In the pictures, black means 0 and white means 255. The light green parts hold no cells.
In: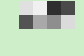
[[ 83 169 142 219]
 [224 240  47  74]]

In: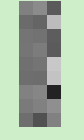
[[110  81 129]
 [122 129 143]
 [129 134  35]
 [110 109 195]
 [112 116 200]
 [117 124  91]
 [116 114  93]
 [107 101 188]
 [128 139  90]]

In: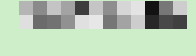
[[223 107 114 145 224 231 118 163 205  39  72  64]
 [181 138 196 163  61 197 142 214 227  18 119 205]]

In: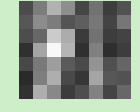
[[ 49 174 136  60  78 130  68 103]
 [ 42 126 174  73  54 165  87  82]
 [ 72 121 158  90  74 147  80 101]
 [ 48 164 248 180  48 128  46  61]
 [ 77 103 203 172  59 114  61  67]
 [ 87 140 124  84  94 119  68 118]
 [ 76 124 178 142  70 114  61  82]]

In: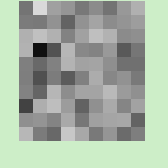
[[183 123 104 199 168 121 149 107 126]
 [143 148 132 169 119 160 165 167  99]
 [ 66 174 190 156  98 144 170 133 162]
 [130 101 182 141 164 164 185 155 144]
 [126  80 124  91 128 172 135 146 121]
 [127 105 129 179 162 164 143 112 112]
 [178  16  82 182 136 131 153  89 118]
 [176 192 177 130 161 191 178 139 143]
 [123 121 146  99 146 164 140 148 157]
 [116 217 160 149 120 139 115 152 176]]

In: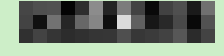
[[ 48  67  53  44  48  53  54  79  55  59  66  87  43  67]
 [ 67  16 114  38 103 134  14 219  96  23  41  73   9  82]
 [ 70  79  81   4  46 140  36 124  66   9  66  79  26 112]]

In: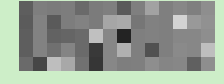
[[106  70 190 168 113  54 135 126 127 142 133 135  96 142]
 [ 94 130 112 132 106  57 135 177 127  81 127 138 135 190]
 [ 94 130  98 101 106 192 135  35 127 129 127 135 135 142]
 [ 91 130  90 125 130 123 166 170 118 129 127 211 153 145]
 [ 94 126 123 125 106 123 127  90 127 162 127 135 127 142]]
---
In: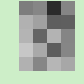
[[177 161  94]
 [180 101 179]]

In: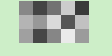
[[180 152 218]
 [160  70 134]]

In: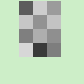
[[198 146 195]
 [127 174 143]]

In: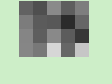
[[124  91  88]
 [133  94 137]]

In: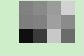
[[126 129 159]
 [ 15  59 200]]

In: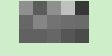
[[103 133 115]
 [ 97  97 102]]

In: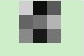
[[100 115 180]
 [137  24 117]]
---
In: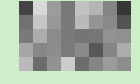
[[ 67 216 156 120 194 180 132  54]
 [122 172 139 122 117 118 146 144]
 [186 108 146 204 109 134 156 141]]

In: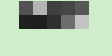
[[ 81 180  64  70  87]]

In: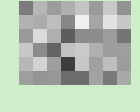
[[123 182 156 175 195 154 200 146]
 [153 218 175  93 140 141 157 117]
 [183 211 158  61 199 160 190 156]]

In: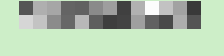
[[ 85 175 166 100  97 138 158  64 177 252 194 162  57]]

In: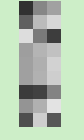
[[ 49 134 161]
 [221 122  61]
 [160 175 210]
 [ 59  65 131]
 [ 78 206  87]]

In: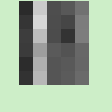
[[ 43 202  78  88 113]
 [ 61 189  76  51 125]
 [ 44 175  85  89 102]]

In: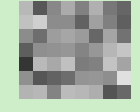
[[184  87 136 171 129 176 120 102]
 [140 110 157 166 155 103 165 114]
 [ 53 185 168 192 124 129 195 164]
 [179 183 131 187 183 174  84 104]]

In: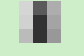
[[213  90 173]
 [187  50 152]]

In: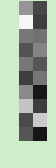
[[149  71]
 [119 113]
 [119  85]
 [137  23]
 [ 74 202]]
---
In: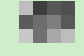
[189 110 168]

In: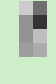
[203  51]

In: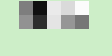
[126  45]

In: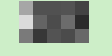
[166 100  83]

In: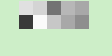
[224 250]

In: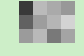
[ 57 157 121]

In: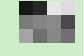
[ 23 132 135]
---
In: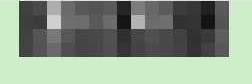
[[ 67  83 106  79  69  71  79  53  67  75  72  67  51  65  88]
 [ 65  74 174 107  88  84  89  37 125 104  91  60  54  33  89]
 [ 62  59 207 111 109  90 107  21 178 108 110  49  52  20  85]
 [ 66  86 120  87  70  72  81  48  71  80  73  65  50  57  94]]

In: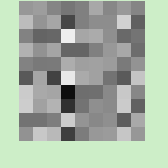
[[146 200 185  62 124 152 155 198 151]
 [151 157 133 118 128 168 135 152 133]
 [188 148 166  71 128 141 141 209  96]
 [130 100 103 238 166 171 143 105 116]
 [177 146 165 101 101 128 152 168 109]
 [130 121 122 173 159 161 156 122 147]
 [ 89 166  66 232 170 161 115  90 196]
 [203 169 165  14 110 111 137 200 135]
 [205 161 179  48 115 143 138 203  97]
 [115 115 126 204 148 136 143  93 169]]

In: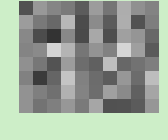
[[146 115 127 151 122 166  81  82  91 150]
 [ 81 152 133 122  92 156 117 173 144 131]
 [156 121 104 184  76 139  91 174  82 126]
 [136  76  51 136  74 168  78 160 149 104]
 [132 138 212 180 118 147 129 214 159  90]
 [144 119  83 156 109  96 190 103 114 126]
 [129  59 101 196 129 108  92 151 108 189]
 [146 127 112 177 131 109 160 138  96 165]]

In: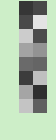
[[196  96]
 [ 54  72]
 [ 73 227]
 [204  75]
 [163 147]
 [106 101]
 [ 60 191]
 [165  47]]

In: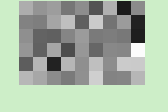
[[183 167 140 122 144 207 131 133 182]
 [173 148 157 118 141  83 176  27 139]
 [130 126 165 191  95 203 115 155  34]
 [143  99  96 133 155 122 125 120  30]
 [150  97 166  76 151 102 136 134 252]
 [ 93 182  34 182 143 191 141 203 202]]

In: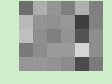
[[149 150 146 139  75 123]
 [110 173 148 127 176 128]
 [184 148 144 151  62 130]
 [191 142 127 146  83 142]
 [122 140 154 154 213 142]]
